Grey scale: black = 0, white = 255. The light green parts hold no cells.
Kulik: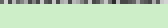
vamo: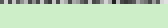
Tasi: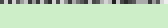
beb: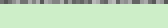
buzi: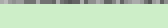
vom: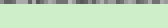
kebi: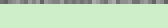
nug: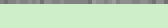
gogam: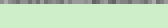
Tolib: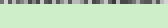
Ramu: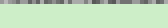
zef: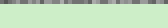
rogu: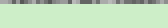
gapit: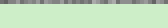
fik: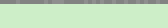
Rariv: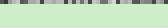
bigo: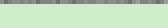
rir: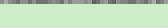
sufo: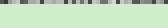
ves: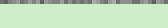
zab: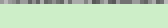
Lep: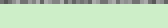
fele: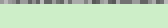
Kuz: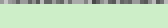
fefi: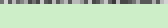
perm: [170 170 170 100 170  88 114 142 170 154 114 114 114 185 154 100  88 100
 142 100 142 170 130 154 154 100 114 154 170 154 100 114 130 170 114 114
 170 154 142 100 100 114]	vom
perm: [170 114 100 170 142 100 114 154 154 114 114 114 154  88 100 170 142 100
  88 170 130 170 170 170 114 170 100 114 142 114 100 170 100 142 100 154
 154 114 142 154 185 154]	Ramu
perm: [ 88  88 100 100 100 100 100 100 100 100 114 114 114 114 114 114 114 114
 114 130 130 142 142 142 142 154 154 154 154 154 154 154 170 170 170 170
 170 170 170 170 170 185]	vom
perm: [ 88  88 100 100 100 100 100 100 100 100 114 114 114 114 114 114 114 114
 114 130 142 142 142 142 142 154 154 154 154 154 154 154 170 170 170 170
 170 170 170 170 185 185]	zab
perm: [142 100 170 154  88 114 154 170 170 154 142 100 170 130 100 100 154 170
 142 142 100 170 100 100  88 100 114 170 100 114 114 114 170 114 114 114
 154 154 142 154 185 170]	buzi
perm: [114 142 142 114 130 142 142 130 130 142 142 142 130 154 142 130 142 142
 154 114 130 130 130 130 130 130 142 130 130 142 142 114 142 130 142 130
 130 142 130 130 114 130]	nug
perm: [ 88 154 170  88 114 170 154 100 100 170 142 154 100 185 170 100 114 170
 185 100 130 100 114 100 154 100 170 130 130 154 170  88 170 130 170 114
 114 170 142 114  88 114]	beb

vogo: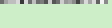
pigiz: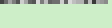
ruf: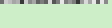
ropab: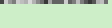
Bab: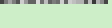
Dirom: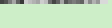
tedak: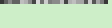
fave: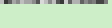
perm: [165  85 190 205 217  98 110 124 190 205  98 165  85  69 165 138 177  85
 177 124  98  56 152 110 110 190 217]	pigiz
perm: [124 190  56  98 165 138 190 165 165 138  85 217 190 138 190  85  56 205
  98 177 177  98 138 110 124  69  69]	fave
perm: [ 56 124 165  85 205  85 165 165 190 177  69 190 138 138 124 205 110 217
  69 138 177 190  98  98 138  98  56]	tedak
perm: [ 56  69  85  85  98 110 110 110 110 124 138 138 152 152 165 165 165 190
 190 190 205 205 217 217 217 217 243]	vogo
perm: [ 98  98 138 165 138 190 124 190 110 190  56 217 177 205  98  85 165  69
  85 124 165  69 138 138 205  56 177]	tedak
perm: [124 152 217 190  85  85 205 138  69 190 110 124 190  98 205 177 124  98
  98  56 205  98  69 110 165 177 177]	Bab

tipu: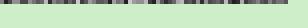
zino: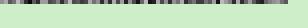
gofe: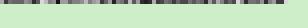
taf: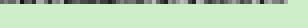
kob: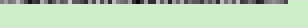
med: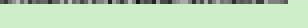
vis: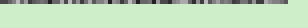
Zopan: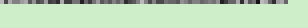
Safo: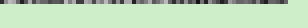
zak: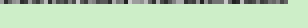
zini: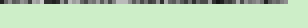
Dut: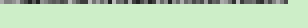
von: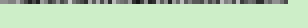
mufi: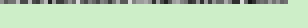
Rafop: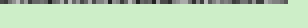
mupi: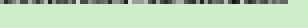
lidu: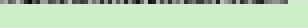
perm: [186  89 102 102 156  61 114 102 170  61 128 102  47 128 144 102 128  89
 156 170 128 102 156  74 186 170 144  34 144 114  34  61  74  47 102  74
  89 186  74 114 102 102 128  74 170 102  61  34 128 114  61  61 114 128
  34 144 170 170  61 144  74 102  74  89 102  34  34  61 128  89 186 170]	Dut
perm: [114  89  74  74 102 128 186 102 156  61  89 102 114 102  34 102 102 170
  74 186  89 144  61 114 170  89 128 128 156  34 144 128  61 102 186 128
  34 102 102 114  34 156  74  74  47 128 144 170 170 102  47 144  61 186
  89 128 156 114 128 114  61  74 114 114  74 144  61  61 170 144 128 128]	vis
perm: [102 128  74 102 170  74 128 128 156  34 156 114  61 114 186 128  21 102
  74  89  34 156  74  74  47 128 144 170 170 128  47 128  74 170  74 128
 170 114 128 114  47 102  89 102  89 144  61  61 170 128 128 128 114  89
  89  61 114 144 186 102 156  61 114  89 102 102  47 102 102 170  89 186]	med
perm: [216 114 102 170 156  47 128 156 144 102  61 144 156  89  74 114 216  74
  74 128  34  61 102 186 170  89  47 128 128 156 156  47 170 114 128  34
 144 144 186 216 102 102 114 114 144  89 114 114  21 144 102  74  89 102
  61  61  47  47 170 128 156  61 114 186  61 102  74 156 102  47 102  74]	mufi
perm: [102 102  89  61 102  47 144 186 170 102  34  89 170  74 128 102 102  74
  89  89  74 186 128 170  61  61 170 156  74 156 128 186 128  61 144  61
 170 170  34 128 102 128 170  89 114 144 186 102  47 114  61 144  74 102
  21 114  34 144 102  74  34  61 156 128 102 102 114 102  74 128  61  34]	Safo
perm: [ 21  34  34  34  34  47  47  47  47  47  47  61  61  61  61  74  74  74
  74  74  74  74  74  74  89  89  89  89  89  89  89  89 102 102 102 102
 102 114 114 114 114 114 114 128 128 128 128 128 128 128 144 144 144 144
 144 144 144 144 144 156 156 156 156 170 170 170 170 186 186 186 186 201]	von
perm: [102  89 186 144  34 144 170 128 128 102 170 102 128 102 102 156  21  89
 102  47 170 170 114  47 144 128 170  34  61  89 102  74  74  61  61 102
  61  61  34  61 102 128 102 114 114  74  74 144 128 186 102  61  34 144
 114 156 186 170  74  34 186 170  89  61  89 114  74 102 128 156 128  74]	taf

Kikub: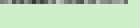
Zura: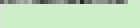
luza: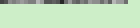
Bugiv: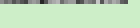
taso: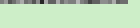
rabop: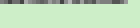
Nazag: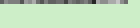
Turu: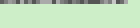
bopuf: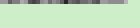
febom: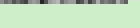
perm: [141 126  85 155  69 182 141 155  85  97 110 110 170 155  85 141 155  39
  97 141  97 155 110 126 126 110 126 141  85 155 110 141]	Zura
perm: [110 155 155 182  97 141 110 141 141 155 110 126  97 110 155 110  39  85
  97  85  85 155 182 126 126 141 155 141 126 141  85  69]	luza
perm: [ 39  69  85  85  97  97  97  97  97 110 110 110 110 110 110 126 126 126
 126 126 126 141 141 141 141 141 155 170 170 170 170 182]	taso
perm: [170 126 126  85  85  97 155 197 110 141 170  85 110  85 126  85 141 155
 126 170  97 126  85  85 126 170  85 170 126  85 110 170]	Turu
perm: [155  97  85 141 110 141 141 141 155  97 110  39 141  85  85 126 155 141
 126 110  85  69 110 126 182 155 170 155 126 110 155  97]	Zura

